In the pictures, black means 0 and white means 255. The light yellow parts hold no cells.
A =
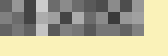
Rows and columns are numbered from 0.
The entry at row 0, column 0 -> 98
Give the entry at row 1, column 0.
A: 128
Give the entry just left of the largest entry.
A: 68
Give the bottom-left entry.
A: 98

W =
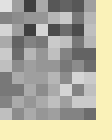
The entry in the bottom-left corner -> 191
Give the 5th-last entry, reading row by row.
150
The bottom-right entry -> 108
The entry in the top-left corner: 225
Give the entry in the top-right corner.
159
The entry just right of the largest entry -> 159
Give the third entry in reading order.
63
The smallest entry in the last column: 99
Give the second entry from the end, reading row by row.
131
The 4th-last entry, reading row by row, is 159
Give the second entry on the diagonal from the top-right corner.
120
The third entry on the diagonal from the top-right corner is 108
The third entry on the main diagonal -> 63
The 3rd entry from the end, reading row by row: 131
